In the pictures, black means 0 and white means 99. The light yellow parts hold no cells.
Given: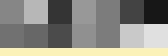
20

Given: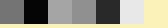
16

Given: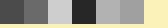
29

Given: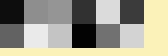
5

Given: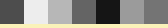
30

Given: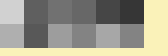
27
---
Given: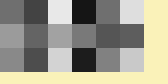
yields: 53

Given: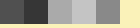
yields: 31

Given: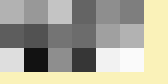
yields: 86

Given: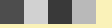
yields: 30

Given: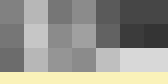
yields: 42

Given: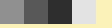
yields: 56

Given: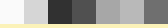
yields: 97

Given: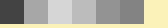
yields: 26

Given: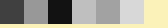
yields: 25
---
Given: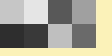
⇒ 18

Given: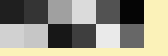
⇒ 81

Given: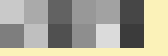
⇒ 49

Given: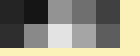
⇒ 18

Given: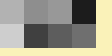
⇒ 80

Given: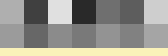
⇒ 60

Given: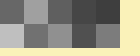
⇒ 74
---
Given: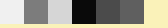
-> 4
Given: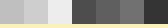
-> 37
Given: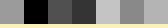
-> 76
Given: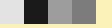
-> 10
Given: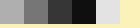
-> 21
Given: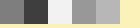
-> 94
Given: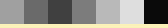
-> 72
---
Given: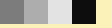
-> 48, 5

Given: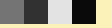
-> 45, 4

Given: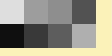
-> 86, 68

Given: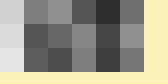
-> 81, 46

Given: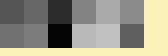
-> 33, 37

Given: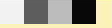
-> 94, 3

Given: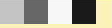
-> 76, 10

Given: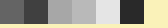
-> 39, 16
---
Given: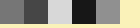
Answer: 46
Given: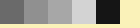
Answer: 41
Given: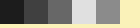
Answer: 11
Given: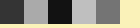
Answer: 20
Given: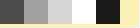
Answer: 29
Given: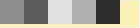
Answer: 55
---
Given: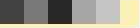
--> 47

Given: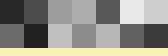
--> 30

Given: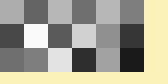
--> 39

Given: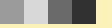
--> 84

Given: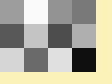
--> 97

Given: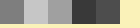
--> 77

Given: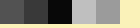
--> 22

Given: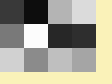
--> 5
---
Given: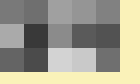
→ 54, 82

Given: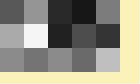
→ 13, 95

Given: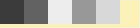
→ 92, 92

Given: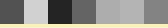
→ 39, 81

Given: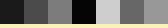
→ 2, 80

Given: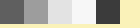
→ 88, 96

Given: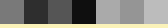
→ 6, 73
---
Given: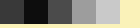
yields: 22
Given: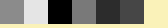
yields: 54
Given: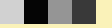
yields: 81
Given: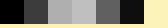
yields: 0
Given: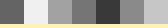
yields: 39
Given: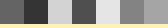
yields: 39
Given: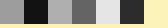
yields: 61
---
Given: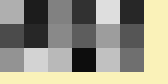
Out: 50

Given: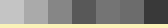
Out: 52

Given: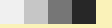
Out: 46

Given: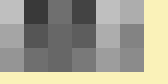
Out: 43

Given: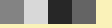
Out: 15

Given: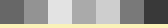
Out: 88
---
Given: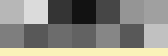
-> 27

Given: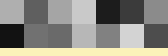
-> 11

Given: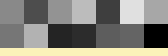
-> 24

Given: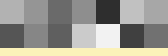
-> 18

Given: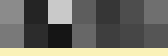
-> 21

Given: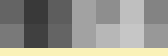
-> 55

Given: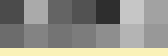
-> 18
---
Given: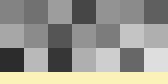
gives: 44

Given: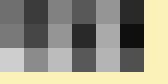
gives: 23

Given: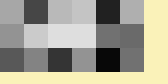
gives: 27

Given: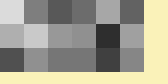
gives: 49

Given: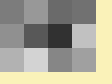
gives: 59

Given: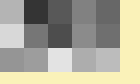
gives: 20
